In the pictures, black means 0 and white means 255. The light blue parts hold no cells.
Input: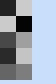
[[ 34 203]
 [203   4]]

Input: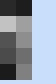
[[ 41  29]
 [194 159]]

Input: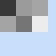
[[ 56 155]
 [164 117]]

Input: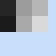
[[ 38 156]
 [ 27 169]]

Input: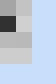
[[165 195]
 [ 49 208]]

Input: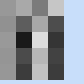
[[152 169]
 [145  93]]

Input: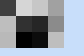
[[ 63 214]
 [190  49]]
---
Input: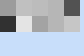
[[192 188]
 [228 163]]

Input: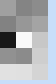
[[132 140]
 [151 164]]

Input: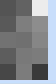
[[ 98 236]
 [126 141]]

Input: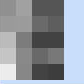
[[161  85]
 [155 106]]

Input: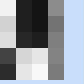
[[31 20]
 [31 20]]

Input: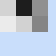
[[ 29 144]
 [210 133]]
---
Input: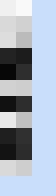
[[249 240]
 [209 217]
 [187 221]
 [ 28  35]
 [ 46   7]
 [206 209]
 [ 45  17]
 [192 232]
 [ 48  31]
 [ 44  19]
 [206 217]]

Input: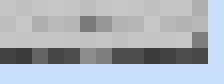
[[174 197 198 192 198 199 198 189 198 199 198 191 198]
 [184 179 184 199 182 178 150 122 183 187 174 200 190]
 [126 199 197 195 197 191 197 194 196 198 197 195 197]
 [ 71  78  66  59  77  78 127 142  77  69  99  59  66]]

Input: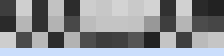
[[ 34  41 209  49 210 202 210 200 205  44 194  50 207  62]
 [ 69  75 180  62 152 193 196 196 188  72 178  49 183  41]
 [198 186  63 195  34  84  64  61  77 179  44 185  73 204]]

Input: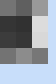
[[153  95 116]
 [220  49  53]
 [216  54  60]
 [119 140 115]]

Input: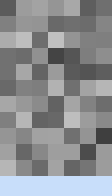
[[111  94 168 149 163 156  91]
 [133 108 111 105 148 150 128]
 [127 128 148 192 109 190 172]
 [142 126  85  68 145 108 113]
 [ 94  84  90 155 100 167 113]
 [182 163 112 178 126 129 105]
 [109 130 165  98 139 152 167]
 [137 156 190 104 100 182 127]
 [ 63 148 112 163 162 134 149]
 [155  76 158 158 136 103 161]
 [156 117 101 163 107 137 182]]

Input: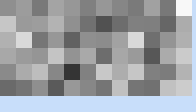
[[248 120 161 122 134 151 128 151 164 121 156 143]
 [172 102 127 128 109  81 113 144 179 157 154 198]
 [176 148 111 217 162 140 143  97 151 118 217 177]
 [203 171  87 154 167 109 169 147 196 149 155 168]
 [179 124 128 198 173 200 129  52 135 189 171 138]
 [204 193 113 117 192 117 135 152  90 143 116 106]]

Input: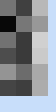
[[184  64 117]
 [152 119   8]
 [208  58 114]
 [202  58  77]
 [169 108 148]
 [172  62  69]]

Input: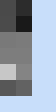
[[ 44  74]
 [ 25  75]
 [123 121]
 [125 125]
 [132 199]
 [ 98  87]]
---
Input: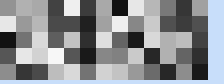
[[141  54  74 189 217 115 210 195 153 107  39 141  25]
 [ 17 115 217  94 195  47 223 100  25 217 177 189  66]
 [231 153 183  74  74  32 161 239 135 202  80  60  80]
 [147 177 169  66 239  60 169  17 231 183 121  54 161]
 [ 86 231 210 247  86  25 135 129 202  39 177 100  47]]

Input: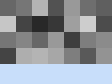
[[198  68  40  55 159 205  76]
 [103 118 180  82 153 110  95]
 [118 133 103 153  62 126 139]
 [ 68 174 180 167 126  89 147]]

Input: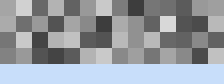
[[171 111 153  83 165 137  61 171 145  98 216  83  75 185]
 [130 153  83  68  91 179 201 137 159 118 165 137  75 193]
 [118 201  68 179 193  91  83 185 145 185 104  98 137  98]
 [165 209 104 179  98 153 201 124  61 118 111  91 153 159]]

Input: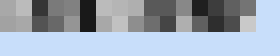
[[162 168  83 104 149  25 168 193 142 110  69 175  96  46  76 201]
 [168 187  54 122 129  25 187 181 175  89  89 136  31  61  96 116]]

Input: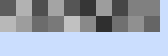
[[185 158 107 121 192 136  48 113 143 100]
 [ 93 177  78 165  85  55 158  70 128 128]]

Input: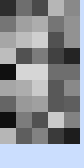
[[188  81 124  65  37]
 [181  95 130  59  29]
 [ 45 109  73 181 137]
 [ 15 124  81 201 130]
 [101 153 159  88  95]
 [116 159 173 116 145]
 [166 173 201  88 137]
 [166 188 207  81 145]
 [ 15 213 213 109 109]]
